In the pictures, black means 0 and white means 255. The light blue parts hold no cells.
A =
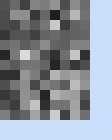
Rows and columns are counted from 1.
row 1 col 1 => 81
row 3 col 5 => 117
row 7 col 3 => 116
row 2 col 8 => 183
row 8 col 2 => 47
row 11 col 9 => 66
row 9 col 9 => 148
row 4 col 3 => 84
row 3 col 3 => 114
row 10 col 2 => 73
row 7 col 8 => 55
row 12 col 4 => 163
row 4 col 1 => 55
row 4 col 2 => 83
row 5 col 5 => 140
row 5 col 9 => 129
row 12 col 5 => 94
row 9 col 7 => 93
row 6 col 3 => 218
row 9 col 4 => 72
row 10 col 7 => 162
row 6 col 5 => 80
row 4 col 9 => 101
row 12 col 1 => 127
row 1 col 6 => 147
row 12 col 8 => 167
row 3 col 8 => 100
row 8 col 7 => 153
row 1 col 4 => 132
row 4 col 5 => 100
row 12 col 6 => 203
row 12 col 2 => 83
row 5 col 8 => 130
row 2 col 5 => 103

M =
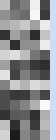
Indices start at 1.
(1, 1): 190
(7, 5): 46
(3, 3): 200
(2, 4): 246
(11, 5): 249
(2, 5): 59
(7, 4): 56
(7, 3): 96
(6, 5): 88
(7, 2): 75
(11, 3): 131
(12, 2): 90
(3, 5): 235
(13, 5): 186
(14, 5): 165
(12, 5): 175
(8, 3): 127
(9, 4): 217

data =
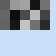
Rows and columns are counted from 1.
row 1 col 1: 94
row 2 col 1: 102
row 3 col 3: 195
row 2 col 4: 186
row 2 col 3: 75

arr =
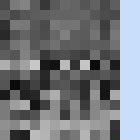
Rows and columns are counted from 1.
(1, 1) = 73
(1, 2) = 122
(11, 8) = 138
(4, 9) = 91
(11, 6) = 141
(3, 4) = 88
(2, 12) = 73
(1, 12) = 94
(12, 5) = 151
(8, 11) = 88
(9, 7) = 86
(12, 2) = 80
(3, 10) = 105
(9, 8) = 66
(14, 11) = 141
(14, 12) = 46
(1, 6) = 90
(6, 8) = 69
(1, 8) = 100
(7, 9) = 197
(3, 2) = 121
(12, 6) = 144
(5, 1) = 77
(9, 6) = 81
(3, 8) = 116
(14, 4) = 187
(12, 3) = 67
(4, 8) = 93
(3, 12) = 110
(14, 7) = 104
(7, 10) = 12
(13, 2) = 135
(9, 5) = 36
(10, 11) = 21

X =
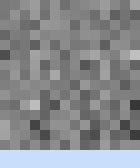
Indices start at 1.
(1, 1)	121
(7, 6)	132
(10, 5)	102
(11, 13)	141
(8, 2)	150
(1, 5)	121
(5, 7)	140
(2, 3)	120
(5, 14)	123
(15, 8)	147
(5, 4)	96
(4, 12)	114
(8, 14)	139
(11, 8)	118
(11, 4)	189
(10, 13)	128
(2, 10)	110
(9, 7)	124
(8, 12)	113
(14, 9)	92
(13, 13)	69
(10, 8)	139
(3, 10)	121
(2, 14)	97
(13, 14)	114
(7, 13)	133
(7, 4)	157
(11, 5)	103
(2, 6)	147
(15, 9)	101
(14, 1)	161
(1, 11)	156
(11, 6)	83
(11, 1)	119
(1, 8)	129

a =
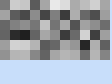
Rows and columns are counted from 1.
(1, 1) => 122
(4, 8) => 106
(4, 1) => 100
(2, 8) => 174
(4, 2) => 43
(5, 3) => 206
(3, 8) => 83
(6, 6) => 166
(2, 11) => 158
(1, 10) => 208
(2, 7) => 59
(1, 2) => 204
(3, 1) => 103
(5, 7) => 166
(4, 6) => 141
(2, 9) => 104
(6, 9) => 108
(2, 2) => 92
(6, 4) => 135
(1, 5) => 166
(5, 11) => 96

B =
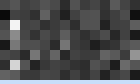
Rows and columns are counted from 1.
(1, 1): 73
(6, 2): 66
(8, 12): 61
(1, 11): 52
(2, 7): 32
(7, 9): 45
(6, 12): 89
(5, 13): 80
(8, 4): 57
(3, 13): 65
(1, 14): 49
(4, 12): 39
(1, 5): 83
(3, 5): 49
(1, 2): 85
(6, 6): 100
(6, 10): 60
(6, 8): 66
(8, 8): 64
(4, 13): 65
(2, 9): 80
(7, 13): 106
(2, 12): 63
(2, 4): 48
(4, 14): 26
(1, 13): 68
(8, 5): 71
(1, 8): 82
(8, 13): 72
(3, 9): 82
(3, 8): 46
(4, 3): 70
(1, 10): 69

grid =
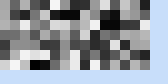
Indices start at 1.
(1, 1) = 168
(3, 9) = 185
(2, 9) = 190
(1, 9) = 48
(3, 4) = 141
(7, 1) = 210
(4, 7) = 169
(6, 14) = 67
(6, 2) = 180
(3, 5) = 117
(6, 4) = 224
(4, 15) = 183
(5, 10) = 44
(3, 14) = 58
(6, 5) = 236
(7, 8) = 234
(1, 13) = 198
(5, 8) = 72
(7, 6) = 108
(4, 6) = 113
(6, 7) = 149
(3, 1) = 178
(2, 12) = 14
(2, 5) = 200
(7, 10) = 242
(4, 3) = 143
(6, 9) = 65
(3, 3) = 235
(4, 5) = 171
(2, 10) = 138
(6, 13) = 172
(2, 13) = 172
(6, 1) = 83

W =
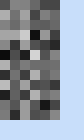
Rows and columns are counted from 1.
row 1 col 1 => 81
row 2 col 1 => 174
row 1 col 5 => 71
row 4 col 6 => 63
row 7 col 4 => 109
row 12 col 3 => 156
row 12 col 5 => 85
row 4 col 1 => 165
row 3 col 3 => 139
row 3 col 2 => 107
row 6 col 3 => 30
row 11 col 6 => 69
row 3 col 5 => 93
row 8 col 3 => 61
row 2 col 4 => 69
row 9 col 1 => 187
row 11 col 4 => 86
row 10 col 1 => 31
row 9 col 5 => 81
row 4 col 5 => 151
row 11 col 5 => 23
